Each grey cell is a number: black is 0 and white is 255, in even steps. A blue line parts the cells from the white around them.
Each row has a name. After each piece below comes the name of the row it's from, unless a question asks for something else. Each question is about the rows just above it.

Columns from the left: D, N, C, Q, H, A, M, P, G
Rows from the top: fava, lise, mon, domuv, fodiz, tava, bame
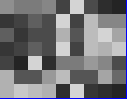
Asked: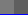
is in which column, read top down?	C
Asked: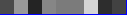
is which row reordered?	fodiz
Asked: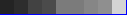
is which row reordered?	fava
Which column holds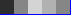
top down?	P

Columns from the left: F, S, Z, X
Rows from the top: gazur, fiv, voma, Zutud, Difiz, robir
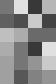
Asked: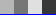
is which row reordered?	gazur
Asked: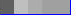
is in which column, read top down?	F
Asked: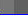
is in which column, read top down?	F
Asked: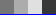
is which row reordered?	Zutud
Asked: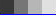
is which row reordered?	gazur
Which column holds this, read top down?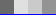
X

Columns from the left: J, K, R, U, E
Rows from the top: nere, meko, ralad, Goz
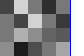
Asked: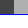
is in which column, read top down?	K
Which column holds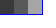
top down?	E
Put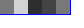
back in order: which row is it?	nere

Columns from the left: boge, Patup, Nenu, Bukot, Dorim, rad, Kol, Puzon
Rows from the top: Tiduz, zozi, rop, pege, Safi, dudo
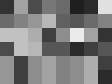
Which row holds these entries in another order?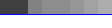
Safi
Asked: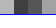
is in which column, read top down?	Bukot
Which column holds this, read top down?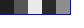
rad

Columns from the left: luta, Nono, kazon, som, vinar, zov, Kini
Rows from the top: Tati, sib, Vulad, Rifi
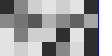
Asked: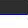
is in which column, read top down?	Kini
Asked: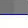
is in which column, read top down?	Nono
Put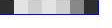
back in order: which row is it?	Tati
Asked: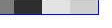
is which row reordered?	Vulad
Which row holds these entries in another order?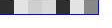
Rifi
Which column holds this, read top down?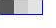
kazon
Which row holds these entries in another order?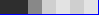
Tati

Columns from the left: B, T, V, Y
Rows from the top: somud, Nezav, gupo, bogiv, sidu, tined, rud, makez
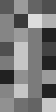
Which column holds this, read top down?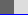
V
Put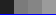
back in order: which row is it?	gupo
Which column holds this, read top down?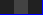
Y
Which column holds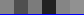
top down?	B
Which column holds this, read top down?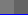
V
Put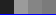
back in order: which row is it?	gupo

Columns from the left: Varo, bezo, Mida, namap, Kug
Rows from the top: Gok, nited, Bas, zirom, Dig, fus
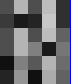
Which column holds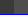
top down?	Varo
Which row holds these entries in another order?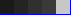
nited
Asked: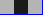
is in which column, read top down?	bezo

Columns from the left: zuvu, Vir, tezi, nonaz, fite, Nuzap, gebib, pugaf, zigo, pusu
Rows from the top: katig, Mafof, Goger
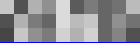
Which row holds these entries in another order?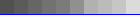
katig
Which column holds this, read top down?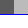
Nuzap
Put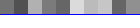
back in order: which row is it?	Mafof
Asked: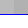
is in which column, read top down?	Nuzap
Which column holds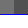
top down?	pusu
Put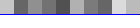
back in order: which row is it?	Mafof

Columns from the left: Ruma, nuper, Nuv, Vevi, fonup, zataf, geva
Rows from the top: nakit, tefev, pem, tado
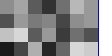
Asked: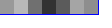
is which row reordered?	nakit
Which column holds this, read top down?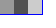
geva
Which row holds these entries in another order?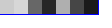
tado

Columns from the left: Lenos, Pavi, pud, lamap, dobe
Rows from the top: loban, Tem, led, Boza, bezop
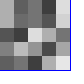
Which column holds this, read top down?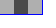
lamap
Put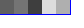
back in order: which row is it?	loban
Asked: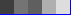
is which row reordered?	loban
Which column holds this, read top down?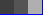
lamap
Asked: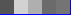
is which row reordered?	Tem

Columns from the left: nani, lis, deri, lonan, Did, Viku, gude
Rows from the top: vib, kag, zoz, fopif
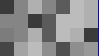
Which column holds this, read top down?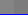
nani
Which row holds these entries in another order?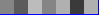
vib
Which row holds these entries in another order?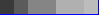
vib
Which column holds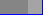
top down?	lis

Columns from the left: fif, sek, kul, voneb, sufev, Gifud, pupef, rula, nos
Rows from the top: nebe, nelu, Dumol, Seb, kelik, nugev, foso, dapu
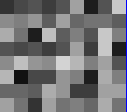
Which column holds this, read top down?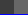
pupef
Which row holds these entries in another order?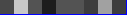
Seb
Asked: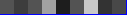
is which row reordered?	nebe

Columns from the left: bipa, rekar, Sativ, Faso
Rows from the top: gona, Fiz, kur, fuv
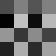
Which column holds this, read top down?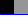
bipa
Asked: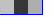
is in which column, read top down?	rekar
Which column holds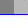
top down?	Faso

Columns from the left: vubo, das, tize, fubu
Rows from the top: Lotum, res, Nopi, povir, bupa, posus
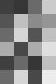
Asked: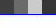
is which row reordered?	Lotum
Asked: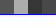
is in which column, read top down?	tize

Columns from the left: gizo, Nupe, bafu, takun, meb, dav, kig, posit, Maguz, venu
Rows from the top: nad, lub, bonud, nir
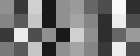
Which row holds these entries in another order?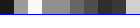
nad
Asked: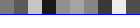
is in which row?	nir

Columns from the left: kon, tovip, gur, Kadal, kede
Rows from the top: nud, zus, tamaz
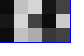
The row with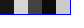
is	zus
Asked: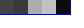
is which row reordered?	tamaz
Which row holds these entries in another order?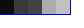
tamaz
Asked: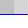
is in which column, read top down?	tovip
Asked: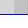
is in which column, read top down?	tovip
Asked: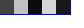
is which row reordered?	nud

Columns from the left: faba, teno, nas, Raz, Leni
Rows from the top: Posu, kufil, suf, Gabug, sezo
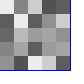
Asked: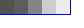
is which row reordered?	Posu
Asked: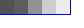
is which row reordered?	sezo
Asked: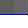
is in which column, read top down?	faba

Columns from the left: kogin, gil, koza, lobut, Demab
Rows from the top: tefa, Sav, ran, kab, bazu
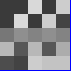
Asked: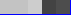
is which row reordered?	bazu
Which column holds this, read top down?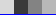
koza
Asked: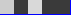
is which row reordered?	tefa
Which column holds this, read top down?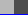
kogin
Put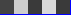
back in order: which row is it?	Sav

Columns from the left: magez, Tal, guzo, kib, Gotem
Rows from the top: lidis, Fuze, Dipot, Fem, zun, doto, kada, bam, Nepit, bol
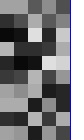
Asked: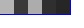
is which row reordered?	Nepit
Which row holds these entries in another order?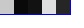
Dipot
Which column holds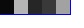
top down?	magez
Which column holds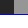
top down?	Tal
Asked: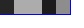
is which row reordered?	bam

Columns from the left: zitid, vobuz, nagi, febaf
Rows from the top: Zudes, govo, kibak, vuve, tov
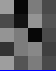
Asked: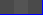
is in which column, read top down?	febaf
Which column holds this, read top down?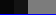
vobuz
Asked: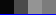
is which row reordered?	kibak
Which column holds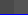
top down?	febaf
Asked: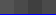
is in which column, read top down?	febaf
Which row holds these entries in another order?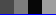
Zudes

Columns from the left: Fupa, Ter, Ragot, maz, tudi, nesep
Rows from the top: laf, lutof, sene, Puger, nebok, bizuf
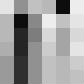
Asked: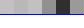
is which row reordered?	bizuf
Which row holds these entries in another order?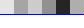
Puger
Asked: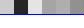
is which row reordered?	Puger
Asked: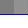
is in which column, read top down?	Ragot
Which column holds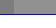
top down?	Ragot
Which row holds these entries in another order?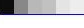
lutof

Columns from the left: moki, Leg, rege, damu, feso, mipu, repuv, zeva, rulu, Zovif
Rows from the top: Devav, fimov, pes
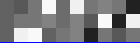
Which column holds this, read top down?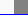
damu
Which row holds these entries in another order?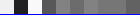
fimov
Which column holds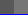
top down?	Leg
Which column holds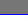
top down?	rege
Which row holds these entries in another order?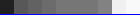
Devav
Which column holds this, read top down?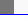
rege
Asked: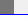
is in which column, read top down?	Leg

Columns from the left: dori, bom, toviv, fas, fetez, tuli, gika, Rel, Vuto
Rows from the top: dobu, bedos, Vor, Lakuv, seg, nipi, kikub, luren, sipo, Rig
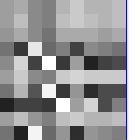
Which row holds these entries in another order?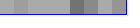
Vor
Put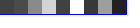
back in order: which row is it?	seg
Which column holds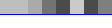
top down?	Vuto
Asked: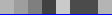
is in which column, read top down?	Rel

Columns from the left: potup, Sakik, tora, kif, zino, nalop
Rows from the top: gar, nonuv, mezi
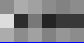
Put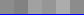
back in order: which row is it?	mezi
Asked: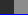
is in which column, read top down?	Sakik
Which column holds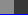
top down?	nalop

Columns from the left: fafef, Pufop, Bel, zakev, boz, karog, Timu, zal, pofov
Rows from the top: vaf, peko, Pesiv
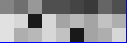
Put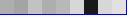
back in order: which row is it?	Pesiv
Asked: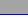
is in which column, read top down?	Timu
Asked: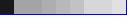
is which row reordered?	peko
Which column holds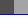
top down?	boz
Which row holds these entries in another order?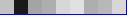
Pesiv

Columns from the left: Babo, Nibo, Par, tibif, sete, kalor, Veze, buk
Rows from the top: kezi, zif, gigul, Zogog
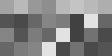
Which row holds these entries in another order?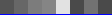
Zogog
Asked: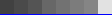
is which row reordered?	gigul
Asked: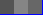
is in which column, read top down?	Babo

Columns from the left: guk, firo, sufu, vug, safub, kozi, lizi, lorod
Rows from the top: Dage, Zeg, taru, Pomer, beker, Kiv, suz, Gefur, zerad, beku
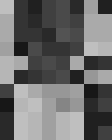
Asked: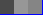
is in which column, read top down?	safub
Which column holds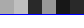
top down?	lizi
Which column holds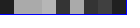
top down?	lorod
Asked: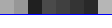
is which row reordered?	Kiv
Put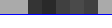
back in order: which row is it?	Zeg

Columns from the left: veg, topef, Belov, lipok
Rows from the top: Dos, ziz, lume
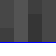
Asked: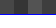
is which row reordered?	lume
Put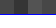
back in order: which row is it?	ziz

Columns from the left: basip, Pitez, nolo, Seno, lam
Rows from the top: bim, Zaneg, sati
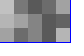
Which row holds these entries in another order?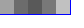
bim
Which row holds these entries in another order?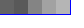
Zaneg
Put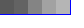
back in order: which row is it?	Zaneg
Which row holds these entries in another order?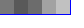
bim
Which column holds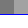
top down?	Pitez
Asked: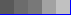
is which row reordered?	bim
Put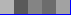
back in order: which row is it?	sati

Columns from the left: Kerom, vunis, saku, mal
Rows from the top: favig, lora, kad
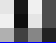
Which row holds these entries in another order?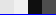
lora
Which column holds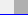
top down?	Kerom
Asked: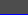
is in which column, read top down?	mal

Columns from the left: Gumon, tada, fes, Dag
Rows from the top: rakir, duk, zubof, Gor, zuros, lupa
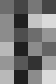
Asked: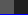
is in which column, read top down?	tada
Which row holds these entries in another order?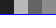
Gor
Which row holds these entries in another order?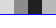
lupa
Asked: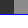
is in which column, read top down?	fes
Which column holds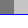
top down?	fes
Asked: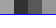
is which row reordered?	zuros
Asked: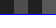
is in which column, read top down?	tada

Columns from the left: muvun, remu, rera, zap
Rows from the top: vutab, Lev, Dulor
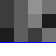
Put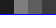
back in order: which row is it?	Lev
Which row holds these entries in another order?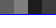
Lev
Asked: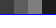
Lev
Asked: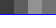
vutab
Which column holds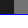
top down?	zap
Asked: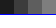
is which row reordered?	Lev
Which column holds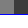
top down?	rera

